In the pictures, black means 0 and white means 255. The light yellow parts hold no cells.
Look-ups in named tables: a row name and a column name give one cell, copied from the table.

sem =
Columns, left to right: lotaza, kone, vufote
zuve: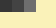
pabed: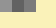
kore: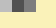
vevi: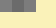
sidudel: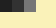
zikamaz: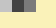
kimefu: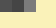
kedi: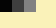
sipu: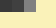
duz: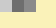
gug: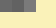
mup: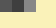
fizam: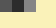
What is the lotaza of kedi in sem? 4
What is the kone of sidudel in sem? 50
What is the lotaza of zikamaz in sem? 196
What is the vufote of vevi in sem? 124
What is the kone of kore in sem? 81
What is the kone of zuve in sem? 67
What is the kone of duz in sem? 110
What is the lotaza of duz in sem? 203
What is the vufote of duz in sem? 138
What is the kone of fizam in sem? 44
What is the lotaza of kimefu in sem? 80
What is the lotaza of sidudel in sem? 32
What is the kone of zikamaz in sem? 67
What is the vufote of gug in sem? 122
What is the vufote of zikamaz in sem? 123
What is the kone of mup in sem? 63
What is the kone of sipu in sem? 64
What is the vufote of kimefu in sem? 123

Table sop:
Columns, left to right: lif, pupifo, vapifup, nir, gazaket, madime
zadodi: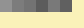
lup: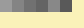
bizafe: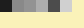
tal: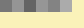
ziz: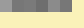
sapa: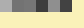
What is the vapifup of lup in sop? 113
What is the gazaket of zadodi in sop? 121
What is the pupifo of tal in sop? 149
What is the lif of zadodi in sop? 146
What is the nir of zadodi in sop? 92
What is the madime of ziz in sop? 119
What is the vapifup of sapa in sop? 118
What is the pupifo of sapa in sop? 115
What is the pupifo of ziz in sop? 119
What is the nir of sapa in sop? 61
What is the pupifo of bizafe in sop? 137
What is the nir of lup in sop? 100
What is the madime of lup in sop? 89
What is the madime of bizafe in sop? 208
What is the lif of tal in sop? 119

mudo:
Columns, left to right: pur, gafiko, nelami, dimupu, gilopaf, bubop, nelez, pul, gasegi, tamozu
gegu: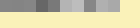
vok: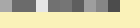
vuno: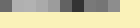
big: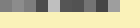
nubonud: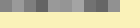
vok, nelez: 94
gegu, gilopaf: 121
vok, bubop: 117
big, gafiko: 140
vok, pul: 158
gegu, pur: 133

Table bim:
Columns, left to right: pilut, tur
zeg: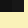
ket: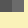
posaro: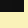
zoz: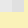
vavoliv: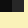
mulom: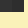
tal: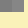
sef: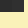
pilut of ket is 85
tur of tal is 134
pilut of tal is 125
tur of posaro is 16
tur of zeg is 23
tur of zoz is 224
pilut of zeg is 18
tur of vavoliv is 39
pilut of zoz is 233
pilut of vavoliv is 13
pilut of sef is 45
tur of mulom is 46
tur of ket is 107
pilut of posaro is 17
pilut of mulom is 51
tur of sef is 48
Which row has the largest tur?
zoz

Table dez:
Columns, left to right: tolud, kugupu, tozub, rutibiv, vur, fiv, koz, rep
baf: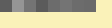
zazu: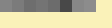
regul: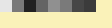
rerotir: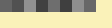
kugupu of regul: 121
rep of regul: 59
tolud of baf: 93
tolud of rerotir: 100
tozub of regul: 33
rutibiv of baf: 91
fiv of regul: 122
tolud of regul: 230
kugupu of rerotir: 81
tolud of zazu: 132
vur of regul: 144
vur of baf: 108
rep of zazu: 140
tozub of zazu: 110
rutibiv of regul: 100
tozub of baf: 116

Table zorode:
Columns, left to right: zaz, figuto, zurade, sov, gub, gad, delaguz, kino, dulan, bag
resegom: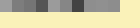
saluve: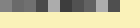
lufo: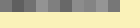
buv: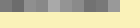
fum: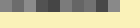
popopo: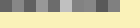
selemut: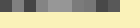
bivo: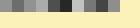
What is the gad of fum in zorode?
123
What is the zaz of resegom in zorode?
158
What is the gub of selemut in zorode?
151
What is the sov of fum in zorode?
82
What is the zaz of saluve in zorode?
130
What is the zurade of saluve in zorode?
112
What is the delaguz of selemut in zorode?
123
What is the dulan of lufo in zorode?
149
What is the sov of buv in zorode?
136
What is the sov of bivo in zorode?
171

